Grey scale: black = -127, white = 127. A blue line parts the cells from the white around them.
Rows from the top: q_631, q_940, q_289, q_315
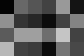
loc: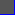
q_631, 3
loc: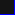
q_631, 6
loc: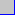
q_289, 5
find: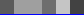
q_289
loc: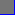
q_315, 5
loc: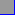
q_631, 5
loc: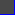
q_315, 6

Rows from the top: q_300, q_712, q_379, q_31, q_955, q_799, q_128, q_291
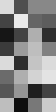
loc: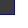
q_31, 1
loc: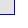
q_799, 4

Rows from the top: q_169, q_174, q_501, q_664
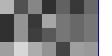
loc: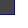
q_664, 5
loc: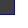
q_501, 3
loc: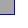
q_174, 4

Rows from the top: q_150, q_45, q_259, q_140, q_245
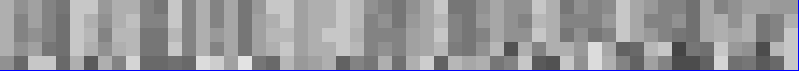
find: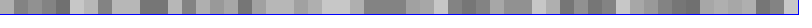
q_259
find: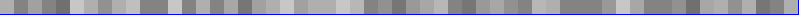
q_45
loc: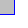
q_45, 10
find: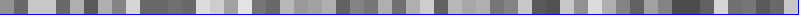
q_245
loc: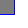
q_140, 33
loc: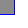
q_150, 44

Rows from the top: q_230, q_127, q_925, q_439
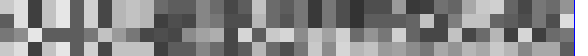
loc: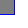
q_127, 33
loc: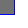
q_230, 32
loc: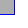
q_925, 16
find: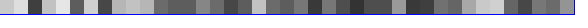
q_230
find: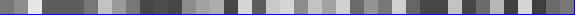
q_925
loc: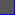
q_127, 21

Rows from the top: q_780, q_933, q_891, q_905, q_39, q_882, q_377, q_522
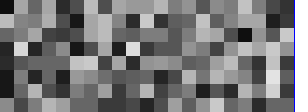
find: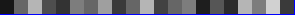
q_377
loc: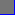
q_882, 15
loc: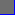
q_882, 8
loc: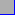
q_933, 4

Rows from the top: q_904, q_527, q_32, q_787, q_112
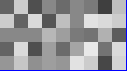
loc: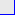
q_787, 7
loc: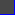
q_112, 8
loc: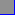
q_112, 3
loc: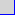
q_112, 9
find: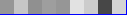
q_112

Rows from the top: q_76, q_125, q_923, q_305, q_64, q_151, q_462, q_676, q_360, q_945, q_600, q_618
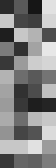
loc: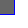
q_618, 2
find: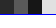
q_76
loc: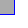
q_360, 1
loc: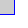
q_64, 3

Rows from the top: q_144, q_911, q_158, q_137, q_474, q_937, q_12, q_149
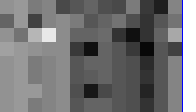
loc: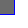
q_158, 8
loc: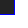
q_12, 11
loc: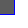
q_937, 7

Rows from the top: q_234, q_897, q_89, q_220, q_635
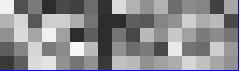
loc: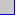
q_89, 13
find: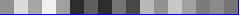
q_89
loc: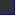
q_234, 8
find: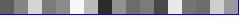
q_220
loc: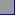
q_220, 17
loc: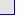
q_635, 4

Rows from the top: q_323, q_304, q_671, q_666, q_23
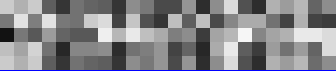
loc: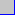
q_304, 10
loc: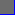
q_23, 23
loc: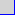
q_666, 3

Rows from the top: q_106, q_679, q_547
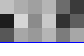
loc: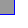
q_547, 3
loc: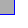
q_106, 2
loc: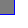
q_547, 5
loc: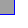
q_106, 3
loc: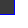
q_106, 6

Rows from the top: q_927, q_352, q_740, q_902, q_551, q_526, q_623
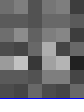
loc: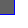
q_740, 3
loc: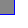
q_740, 5

